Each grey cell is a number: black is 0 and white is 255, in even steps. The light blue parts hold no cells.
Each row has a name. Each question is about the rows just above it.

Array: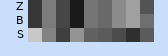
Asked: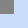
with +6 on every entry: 137
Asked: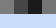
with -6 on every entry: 118; 64; 20; 111
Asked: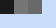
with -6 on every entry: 20; 111; 99
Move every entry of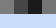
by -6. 118; 64; 20; 111
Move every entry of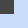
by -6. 64

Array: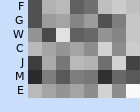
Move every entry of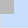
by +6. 191
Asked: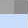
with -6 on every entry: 158; 135
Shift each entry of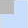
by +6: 191
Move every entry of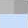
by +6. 191; 170
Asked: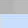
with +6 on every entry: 184; 191
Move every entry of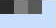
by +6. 48; 132; 95

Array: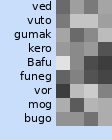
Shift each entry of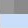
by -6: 147; 132
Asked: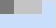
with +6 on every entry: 128; 202; 202
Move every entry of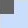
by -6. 93

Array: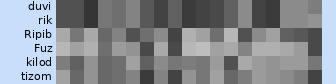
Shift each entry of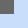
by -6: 98
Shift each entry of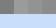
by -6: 119; 149; 141; 133
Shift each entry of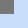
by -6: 113
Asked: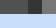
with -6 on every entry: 75; 75; 47; 113
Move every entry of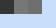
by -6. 47; 113; 105

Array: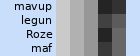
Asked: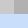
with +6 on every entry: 208; 183
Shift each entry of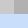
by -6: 196; 171
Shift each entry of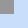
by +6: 157
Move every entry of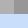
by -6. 171; 145

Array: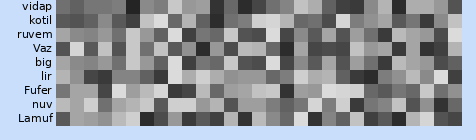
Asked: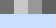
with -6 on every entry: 106; 194; 146; 91
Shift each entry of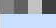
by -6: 126; 91; 188; 58

